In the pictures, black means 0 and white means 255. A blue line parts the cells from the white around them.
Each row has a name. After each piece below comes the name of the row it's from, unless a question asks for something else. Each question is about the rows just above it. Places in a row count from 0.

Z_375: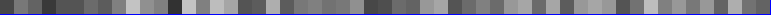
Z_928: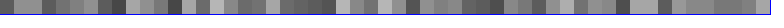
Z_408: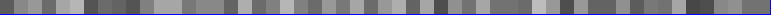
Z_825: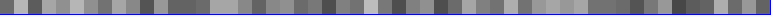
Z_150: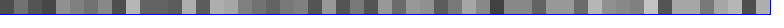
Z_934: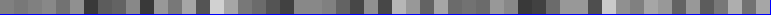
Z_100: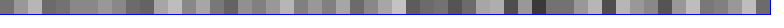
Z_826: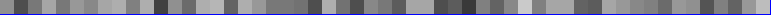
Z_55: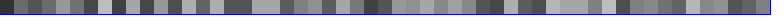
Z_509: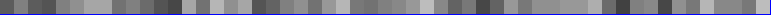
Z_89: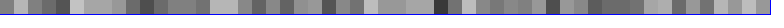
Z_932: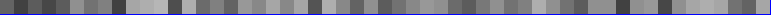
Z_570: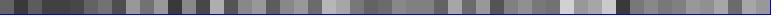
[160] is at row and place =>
Z_55, 32
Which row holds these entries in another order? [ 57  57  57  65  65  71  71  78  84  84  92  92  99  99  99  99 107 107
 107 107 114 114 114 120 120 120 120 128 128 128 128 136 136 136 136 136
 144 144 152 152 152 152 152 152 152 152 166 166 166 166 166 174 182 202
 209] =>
Z_570
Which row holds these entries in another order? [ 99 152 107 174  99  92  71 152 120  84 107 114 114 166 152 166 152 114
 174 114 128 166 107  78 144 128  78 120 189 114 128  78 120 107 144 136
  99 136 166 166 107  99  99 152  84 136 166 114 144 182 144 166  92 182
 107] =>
Z_825
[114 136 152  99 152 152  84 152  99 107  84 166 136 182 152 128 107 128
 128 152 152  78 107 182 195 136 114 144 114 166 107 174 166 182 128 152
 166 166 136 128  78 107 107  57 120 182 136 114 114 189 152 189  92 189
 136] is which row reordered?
Z_89

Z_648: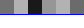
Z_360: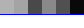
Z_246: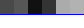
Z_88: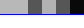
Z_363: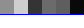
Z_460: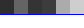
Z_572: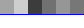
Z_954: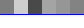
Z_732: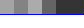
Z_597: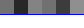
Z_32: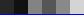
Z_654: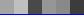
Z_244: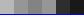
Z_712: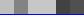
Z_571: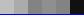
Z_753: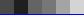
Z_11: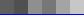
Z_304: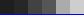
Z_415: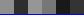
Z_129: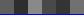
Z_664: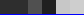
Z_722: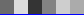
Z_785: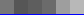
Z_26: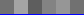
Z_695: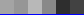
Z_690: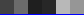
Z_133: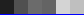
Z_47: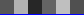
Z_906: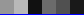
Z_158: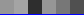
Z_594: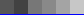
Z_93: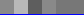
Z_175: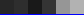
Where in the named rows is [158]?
Z_785, 4
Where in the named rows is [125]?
Z_954, 0

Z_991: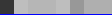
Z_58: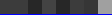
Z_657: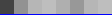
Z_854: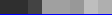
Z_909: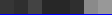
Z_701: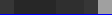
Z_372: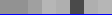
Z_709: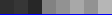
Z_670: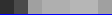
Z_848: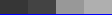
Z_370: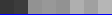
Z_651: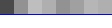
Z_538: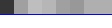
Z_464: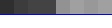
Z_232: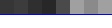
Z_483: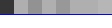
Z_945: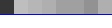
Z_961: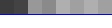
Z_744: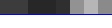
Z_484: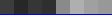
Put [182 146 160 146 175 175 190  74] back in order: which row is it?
Z_651
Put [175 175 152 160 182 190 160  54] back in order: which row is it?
Z_538
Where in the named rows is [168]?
Z_709, 5

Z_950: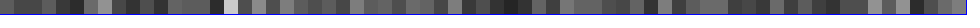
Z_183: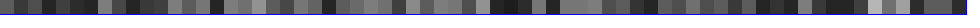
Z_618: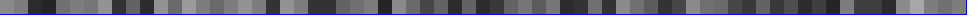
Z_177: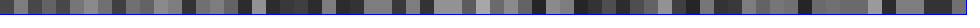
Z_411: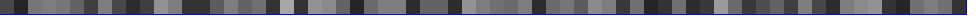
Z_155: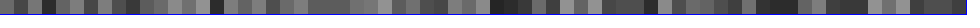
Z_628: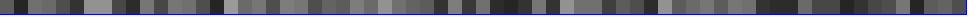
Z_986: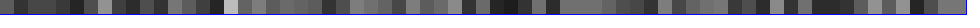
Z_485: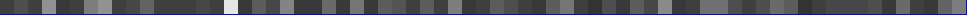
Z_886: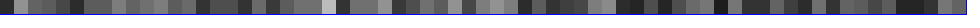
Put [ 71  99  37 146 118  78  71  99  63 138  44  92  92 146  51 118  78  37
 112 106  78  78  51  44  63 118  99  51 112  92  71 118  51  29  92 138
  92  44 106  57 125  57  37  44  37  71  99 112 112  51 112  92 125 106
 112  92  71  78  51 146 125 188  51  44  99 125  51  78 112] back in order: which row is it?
Z_986
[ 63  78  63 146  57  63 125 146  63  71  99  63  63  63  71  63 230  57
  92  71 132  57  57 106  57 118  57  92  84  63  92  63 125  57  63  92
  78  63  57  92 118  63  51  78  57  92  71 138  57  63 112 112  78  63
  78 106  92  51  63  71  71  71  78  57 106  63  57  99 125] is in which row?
Z_485
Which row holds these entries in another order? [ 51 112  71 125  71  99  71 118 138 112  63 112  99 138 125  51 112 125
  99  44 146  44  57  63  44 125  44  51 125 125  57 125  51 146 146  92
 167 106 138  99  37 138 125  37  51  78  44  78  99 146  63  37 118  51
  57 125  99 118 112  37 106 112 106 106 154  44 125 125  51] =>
Z_177
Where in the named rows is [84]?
Z_485, 28
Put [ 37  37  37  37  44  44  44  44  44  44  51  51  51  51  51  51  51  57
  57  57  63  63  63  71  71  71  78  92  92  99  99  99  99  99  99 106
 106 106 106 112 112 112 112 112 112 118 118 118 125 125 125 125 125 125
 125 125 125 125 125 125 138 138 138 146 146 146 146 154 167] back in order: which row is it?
Z_411
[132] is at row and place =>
Z_485, 20

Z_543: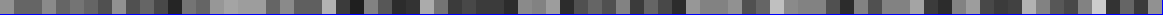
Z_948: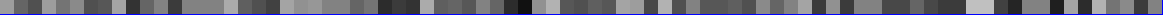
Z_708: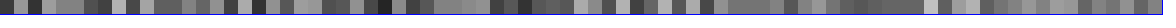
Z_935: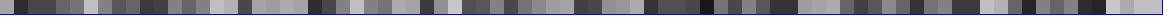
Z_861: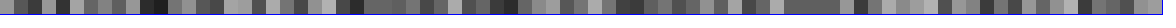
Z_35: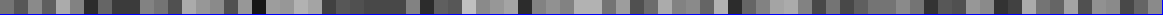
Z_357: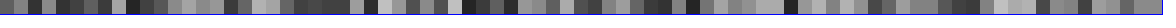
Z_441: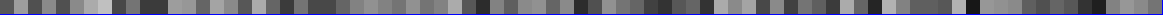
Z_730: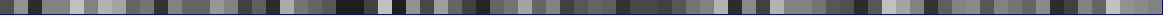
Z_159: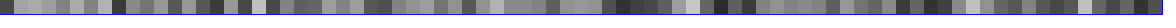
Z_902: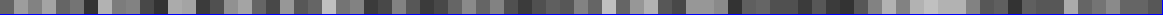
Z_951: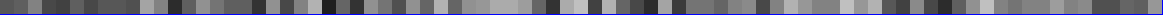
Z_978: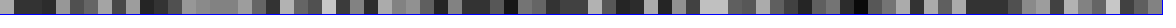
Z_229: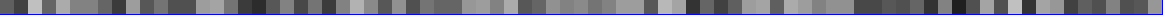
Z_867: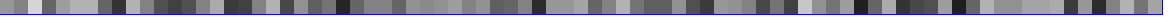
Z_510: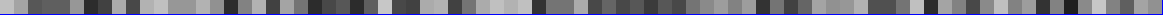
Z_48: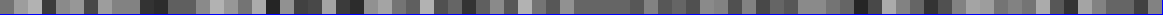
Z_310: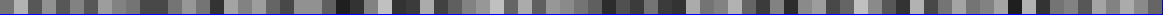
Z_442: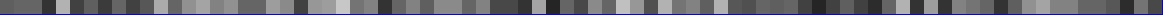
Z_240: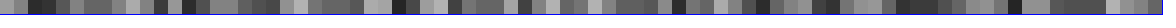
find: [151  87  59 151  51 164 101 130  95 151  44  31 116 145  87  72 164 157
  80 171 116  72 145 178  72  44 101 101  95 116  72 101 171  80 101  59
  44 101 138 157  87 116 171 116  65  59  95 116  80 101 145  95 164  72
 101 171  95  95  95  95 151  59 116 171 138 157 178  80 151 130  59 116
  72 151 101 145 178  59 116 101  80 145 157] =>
Z_861
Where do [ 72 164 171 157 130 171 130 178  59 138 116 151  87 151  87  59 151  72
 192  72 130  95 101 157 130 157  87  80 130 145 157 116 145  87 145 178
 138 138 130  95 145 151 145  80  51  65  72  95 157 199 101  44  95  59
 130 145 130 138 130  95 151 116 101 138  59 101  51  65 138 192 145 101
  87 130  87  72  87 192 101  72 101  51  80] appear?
Z_159
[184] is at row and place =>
Z_229, 47
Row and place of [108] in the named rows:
Z_35, 46
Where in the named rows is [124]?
Z_902, 8

